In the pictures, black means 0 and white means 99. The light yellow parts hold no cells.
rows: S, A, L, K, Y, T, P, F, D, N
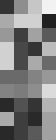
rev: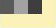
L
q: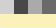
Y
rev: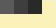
N
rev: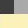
D

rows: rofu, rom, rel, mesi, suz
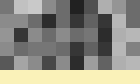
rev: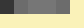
mesi
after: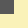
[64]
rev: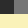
rel
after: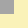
[54]

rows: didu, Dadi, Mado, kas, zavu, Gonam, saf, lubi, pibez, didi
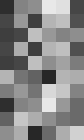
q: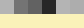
Gonam
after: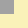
[48]

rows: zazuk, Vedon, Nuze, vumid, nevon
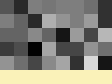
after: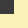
[30]
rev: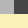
Nuze
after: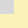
[8]
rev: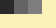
Vedon
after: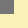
[49]

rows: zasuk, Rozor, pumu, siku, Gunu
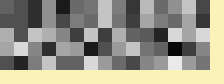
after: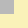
[41]
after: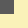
[14]

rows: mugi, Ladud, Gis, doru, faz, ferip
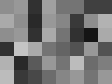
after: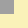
[45]
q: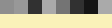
Gis
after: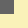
[32]
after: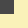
[42]
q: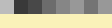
ferip
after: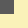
[59]

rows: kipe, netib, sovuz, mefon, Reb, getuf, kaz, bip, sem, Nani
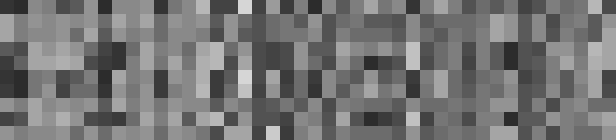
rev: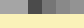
Nani
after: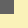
[64]
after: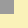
[23]
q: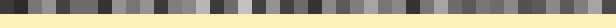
kaz
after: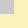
[23]
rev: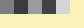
kipe

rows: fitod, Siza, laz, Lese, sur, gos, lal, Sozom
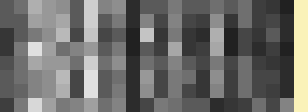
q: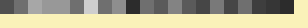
sur
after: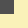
[43]
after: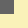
[51]
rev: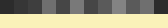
sur

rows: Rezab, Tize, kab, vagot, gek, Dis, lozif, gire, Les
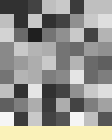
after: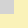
[41]
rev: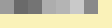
vagot
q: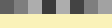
gire
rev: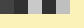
Tize

